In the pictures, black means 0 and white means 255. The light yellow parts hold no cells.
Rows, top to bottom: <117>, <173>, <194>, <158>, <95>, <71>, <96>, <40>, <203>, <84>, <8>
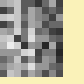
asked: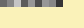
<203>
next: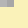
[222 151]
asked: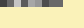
<158>
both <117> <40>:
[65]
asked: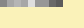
<84>
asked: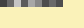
<173>

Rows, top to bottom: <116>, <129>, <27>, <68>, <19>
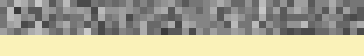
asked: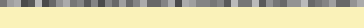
<68>
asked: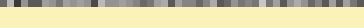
<129>
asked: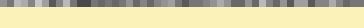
<116>

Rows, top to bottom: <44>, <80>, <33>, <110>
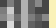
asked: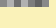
<33>
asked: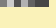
<80>
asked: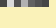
<110>
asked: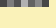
<44>

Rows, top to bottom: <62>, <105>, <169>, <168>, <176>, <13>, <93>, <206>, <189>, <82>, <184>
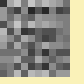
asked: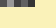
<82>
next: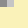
[126 184]
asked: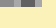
<189>

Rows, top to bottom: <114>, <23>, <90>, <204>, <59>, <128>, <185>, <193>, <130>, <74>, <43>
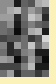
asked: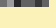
<43>
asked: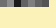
<204>
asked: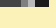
<74>

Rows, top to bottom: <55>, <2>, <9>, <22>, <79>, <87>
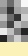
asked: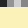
<87>
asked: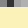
<2>
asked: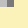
<79>
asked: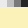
<79>

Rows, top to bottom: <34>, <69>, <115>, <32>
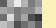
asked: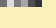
<115>
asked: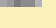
<69>
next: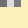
[166  80]

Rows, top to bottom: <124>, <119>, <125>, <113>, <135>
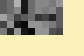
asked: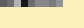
<124>
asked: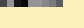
<113>
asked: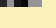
<135>
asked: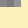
<124>

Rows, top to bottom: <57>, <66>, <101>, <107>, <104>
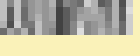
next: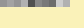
[ 92 108]
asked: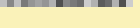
<57>
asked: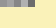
<107>
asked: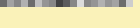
<104>

